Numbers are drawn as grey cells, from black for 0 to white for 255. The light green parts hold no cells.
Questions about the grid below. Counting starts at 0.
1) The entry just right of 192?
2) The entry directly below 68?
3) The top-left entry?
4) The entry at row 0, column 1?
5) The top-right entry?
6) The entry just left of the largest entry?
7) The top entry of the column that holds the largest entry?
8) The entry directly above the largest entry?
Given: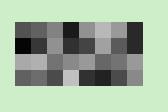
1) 49
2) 153
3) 82
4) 97
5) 41
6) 75
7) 26
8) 137
